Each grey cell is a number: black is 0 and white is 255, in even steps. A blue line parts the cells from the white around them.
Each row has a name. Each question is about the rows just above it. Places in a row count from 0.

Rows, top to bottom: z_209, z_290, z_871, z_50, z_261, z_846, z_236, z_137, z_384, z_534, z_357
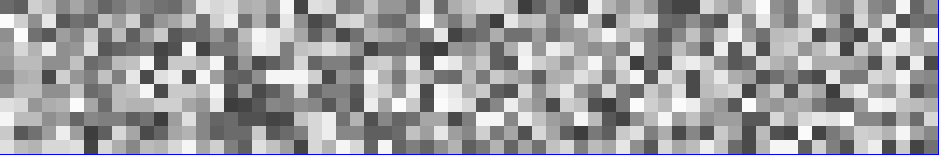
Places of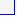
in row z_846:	14 19 20 21 26 45 64
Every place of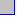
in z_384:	21 38 49
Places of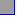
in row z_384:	4 12 39 48 51 52
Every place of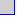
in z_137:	11 12 40 46
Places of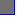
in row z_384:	10 24 29
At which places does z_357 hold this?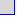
3 4 7 12 22 25 40 47

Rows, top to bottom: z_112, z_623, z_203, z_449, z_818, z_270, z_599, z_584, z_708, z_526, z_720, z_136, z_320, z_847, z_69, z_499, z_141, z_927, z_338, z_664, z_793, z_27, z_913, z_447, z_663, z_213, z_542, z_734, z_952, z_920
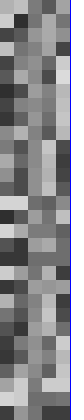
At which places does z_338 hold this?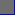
2 3 4
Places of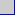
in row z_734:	1 3 4
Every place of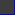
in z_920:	0 3 4
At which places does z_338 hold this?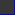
0 1

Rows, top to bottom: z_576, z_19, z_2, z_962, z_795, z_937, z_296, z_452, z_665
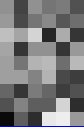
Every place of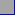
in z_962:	0
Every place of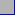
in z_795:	2
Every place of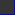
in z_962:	1 4
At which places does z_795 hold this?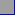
0

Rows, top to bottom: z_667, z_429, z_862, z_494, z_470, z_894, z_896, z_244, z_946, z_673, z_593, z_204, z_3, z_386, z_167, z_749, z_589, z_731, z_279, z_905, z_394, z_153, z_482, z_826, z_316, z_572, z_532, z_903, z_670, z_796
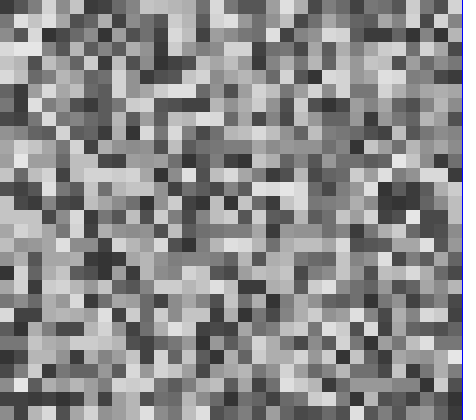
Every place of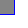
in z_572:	7
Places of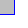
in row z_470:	3 8 14 16 24 27
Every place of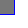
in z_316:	0 1 12 20 25 28 31 32
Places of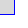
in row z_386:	19 21
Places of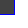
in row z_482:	1 2 8 32
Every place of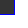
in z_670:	4 16 25 32

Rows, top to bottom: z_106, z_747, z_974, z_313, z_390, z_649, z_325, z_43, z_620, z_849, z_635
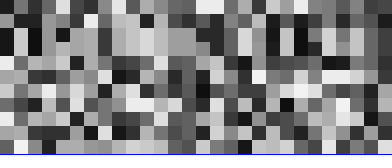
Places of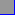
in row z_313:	3 18
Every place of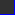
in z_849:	3 4 9 18 25 27
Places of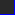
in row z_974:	14 15
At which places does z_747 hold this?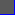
14 20
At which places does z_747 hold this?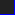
1 2 10
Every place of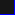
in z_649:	8
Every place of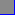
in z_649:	6 11 16

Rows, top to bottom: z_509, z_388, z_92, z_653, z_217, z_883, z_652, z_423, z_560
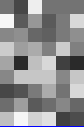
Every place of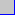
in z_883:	1 2 3 5
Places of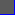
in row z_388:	1 3
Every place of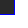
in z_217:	1 5
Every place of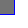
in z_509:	0 3 4 5
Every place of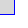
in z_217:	3
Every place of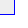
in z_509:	2
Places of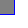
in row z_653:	3 5

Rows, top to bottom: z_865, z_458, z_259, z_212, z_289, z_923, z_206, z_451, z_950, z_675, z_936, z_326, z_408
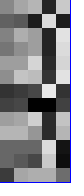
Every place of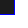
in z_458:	2 4
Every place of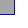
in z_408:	1
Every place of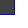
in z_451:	0 4
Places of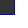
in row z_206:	0 4
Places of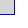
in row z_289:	2 4
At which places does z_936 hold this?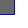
0 1 2
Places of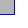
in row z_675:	0 1 4

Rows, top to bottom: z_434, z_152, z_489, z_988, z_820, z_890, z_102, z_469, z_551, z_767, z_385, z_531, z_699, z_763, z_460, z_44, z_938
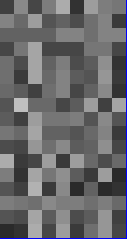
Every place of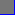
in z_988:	1 6 7
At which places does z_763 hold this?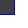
1
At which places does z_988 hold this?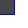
0 3 4 5 8
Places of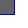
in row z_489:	0 1 2 3

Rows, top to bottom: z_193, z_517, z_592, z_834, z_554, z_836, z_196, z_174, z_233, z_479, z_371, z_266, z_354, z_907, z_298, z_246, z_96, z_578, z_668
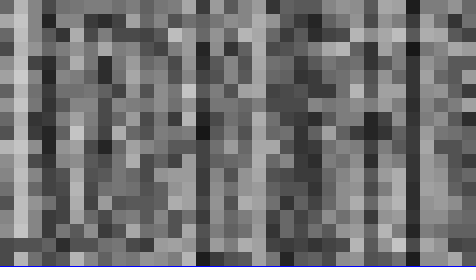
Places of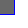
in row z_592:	0 14 16 19
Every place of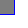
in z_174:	9 18 24 26 28 32
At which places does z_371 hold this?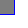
25 27
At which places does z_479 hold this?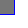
6 12 31
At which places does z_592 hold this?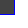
10 23 33
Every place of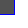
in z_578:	1 2 5 6

